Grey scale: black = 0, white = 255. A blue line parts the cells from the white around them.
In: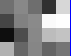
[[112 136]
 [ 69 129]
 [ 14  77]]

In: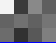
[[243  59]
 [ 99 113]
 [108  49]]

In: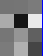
[[116 117]
 [171  21]
 [118 149]]

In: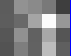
[[ 92 146]
 [ 93 105]
 [ 86 145]]

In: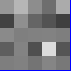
[[151 182]
 [ 66 143]
 [138 127]]

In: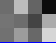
[[109 188]
 [116 109]
 [113 156]]

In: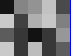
[[ 20 133]
 [202  64]
 [ 92  55]]

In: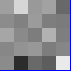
[[159 214]
 [140 129]
 [166 138]]

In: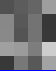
[[ 81  92]
 [136  88]
 [137  84]]
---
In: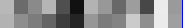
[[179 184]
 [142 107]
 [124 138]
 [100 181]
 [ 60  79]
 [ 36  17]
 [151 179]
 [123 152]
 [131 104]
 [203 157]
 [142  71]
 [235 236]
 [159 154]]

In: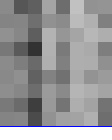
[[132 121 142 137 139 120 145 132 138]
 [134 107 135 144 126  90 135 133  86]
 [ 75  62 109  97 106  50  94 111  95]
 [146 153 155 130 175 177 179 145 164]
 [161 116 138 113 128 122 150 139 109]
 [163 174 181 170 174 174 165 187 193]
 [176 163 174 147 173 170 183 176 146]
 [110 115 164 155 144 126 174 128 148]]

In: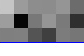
[[127 157 197]
 [128   6 155]
 [ 84 120 141]
 [ 63 149 140]
 [124 122 149]
 [118  47 108]]

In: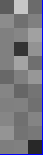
[[126 148 134 128 133 104 128 128 128 140  92]
 [128 115 112 129 102 128 164  52 134 112 199]
 [ 40 120 132 112 116 151 111 147 161 128 107]]

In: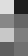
[[ 95 200 135 222]
 [113 126 102  30]]

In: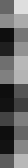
[[ 93  18  14  67  18  14 128 111  31  14 141 102]
 [184 134 101 126  63  84 180 184 146 117 171 222]]

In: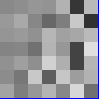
[[163 140 145 132 149 153 137]
 [126 119 159 134 154 169 142]
 [151 200 143 113 145 135 150]
 [180  94 209 180 182 104 147]
 [135 198 175 151 161 126 178]
 [215 157  67  67 167 200  54]
 [112 178 181 223 186  49 185]]

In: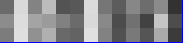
[[124 140 107]
 [223 221 217]
 [145 164 131]
 [176 155 188]
 [105 129  83]
 [ 99 107  88]
 [224 217 219]
 [130 137 118]
 [ 81  76  92]
 [121 113 135]
 [ 85  66 109]
 [170 197 139]
 [ 59  77  50]]

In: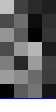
[[  3 157 126  75 149  73 193]
 [ 90 140  39 153  90 110  65]
 [116 106 156 183   3  13  42]
 [ 21  60  63  26  53  47  31]]
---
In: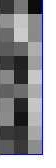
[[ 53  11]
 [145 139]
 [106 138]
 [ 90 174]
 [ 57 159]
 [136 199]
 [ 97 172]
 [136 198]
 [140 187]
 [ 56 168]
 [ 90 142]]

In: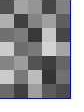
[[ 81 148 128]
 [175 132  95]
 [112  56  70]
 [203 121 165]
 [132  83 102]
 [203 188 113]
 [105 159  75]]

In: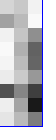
[[213 242]
 [161 249]
 [241 143]
 [249  98]
 [244 101]
 [235 152]
 [ 80  63]
 [238  25]
 [229 125]]

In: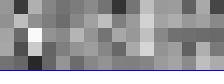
[[150 176 114 138  51 190 156 169]
 [145 143 109 161 127 210 173 160]
 [164 249 137 148 167 192 113 108]
 [167 203 127 158 104 213 158 175]
 [114  40 149 135 128 133 164 190]]

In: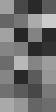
[[161  41]
 [102 171]
 [162 131]
 [133  40]
 [108 132]
 [133  91]
 [112  71]
 [169 101]]

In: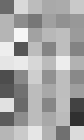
[[106 188 171]
 [181 119 145]
 [181 162 190]
 [238 188 190]
 [229 215 237]
 [ 77 206 190]
 [ 85 188 190]
 [225 188 191]
 [ 91 188 187]
 [182 230 112]]
